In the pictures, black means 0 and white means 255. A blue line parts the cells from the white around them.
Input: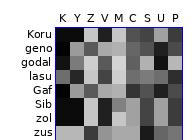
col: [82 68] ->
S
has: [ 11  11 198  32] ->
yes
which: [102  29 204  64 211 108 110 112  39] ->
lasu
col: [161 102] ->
U
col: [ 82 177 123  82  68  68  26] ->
S
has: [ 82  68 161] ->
yes
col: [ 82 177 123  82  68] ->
S

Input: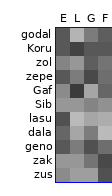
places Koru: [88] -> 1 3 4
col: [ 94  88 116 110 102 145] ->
F

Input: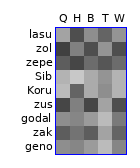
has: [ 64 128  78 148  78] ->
yes
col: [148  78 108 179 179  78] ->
W

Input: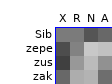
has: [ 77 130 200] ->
yes
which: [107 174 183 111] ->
zak
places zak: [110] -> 4

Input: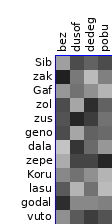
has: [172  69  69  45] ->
no
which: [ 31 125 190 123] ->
zak
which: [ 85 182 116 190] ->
lasu

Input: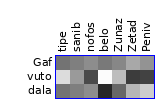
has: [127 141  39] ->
yes
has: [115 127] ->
yes

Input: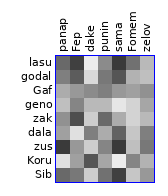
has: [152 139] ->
yes
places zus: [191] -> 6
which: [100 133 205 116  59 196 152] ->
Sib
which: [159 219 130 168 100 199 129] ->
dala
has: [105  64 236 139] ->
yes

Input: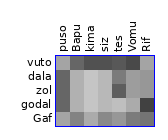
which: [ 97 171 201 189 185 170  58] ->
godal
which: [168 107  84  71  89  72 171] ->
vuto
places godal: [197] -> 3
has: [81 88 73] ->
yes

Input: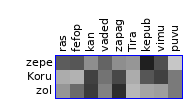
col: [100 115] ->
vaded
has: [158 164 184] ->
no
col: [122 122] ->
puvu
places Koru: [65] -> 3 8
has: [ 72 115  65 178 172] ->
no

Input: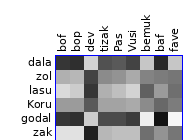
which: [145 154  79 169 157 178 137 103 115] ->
Koru
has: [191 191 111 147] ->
yes
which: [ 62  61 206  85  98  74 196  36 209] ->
dala
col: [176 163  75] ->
tizak
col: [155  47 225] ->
bop

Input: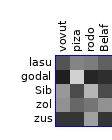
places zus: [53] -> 1 2 4
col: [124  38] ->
rodo
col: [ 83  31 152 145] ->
vovut
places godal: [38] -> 3
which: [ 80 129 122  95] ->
lasu
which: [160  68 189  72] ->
Sib

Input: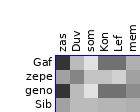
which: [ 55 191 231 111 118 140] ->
geno
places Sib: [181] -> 4 5
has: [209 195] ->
no
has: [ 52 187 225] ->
yes
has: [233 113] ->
no
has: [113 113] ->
yes
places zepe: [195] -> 3 4

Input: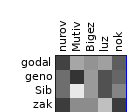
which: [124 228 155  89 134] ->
Sib
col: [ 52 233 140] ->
Mutiv
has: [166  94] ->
no
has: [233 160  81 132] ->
no
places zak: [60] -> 1 5
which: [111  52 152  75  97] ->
geno

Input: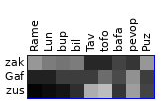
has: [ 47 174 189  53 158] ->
yes
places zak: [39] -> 5 6
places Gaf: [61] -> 3 4 5 9
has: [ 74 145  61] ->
yes
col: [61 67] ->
Puz
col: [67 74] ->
bafa

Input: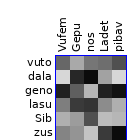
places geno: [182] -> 3
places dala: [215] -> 1 5
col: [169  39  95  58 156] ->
Gepu
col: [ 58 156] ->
Gepu
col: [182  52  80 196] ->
nos
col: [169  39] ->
Gepu

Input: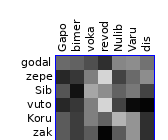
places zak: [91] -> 1 3 5
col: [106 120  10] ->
Varu

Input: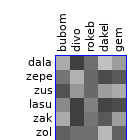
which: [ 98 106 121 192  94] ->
zol
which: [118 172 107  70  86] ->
zepe
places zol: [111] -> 2 3
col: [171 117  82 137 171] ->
bubom
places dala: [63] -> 2
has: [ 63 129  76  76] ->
no

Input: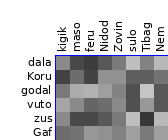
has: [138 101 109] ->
yes
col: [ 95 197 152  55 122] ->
Tibag
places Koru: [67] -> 1 3
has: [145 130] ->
yes
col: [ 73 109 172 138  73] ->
maso

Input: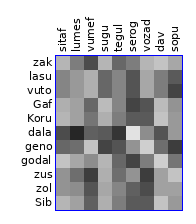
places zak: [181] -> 1 4 7
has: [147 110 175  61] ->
no
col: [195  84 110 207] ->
dav

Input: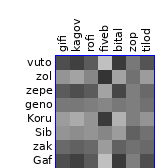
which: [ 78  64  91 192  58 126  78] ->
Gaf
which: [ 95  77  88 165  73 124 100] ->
zepe
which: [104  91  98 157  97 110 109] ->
zak

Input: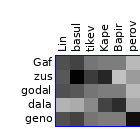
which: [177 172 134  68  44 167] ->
dala
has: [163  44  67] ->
no
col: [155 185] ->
perov
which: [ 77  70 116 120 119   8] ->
geno
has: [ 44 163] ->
yes
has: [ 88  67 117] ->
no

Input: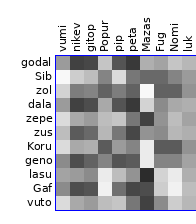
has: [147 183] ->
no
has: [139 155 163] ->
no

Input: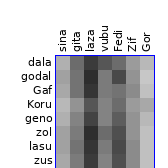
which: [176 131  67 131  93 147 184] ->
geno
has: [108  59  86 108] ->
yes
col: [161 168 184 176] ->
sina
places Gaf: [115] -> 2 5

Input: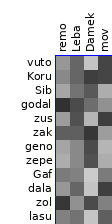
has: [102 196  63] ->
yes
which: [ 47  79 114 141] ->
godal
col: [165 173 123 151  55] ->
remo
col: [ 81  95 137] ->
Leba
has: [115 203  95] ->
no
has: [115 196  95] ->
yes
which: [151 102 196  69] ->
vuto

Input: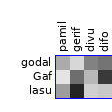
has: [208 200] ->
yes
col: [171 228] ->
pamil
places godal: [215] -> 2
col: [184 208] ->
divu
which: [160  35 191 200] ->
lasu

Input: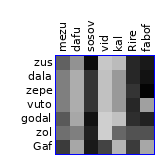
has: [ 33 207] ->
yes
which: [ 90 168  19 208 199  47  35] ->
godal
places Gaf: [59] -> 1 6
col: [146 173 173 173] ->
dafu
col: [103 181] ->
kal

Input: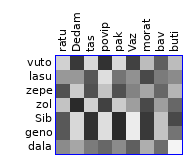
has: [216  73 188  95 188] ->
no
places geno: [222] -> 4
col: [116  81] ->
pak

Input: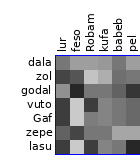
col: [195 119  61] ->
Robam
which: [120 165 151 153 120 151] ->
dala
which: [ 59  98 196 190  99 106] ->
zol
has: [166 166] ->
yes
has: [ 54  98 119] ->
no
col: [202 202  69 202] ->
feso

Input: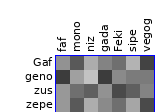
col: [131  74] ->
vegog
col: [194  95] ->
niz
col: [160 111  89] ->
mono
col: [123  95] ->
sipe
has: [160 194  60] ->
yes
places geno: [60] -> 1 4

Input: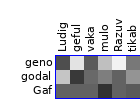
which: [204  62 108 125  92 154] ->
godal
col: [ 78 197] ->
Ludig
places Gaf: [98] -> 1 2 3 5

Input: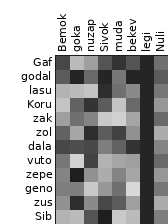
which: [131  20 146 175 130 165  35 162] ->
zepe
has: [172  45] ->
no
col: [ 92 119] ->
Nuli
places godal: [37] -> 2 4 6 7

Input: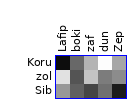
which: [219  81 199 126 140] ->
zol
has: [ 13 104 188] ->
no
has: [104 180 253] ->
yes
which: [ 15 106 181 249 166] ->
Koru

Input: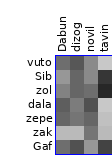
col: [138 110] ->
novil
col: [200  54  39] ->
tavin
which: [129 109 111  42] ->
zol
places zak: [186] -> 1 2 4
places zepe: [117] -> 2
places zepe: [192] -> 4

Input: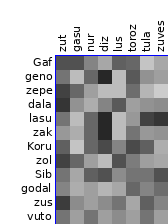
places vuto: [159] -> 2 4 6 8
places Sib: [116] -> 1 6 7
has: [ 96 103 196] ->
yes
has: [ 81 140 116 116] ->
yes

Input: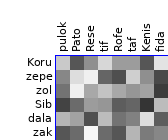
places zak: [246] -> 3
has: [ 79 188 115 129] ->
yes
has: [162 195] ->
no
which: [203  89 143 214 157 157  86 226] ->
Koru
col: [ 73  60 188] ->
fida
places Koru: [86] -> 2 7

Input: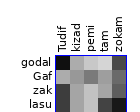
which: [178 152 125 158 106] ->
Gaf
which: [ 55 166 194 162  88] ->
zak
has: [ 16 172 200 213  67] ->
no
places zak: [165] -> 2 4

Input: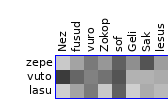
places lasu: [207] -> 1 6
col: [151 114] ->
Zokop
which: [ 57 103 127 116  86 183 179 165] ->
vuto
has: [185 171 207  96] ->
no

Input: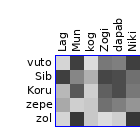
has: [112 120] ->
no
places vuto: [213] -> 1
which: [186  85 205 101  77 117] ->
Koru

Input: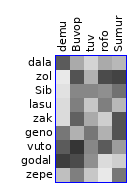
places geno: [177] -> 2 4
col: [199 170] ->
tuv
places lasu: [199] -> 3

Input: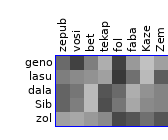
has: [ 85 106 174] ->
yes
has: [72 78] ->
no
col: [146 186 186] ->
bet
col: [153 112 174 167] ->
faba
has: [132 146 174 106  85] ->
no

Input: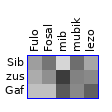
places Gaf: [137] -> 4
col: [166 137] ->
lezo
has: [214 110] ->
yes

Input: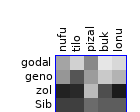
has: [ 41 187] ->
yes
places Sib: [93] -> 4 5
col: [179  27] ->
lonu
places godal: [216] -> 5
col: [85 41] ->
tilo
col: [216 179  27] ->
lonu
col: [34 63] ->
nufu

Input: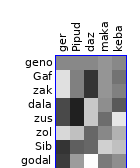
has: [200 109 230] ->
yes
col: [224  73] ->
ger
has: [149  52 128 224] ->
no
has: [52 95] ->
yes
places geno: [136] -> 1 2 3 5

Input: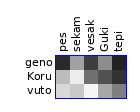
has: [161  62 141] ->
yes
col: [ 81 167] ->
Guki

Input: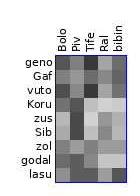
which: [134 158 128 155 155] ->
zol
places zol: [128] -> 1 3
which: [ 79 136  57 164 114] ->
vuto

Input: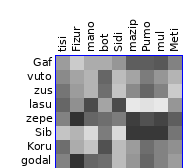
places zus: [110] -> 4
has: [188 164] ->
yes
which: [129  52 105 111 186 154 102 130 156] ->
godal

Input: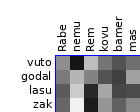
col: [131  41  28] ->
Rem
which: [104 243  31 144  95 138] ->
zak
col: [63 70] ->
bamer
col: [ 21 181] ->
nemu
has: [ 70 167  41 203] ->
no

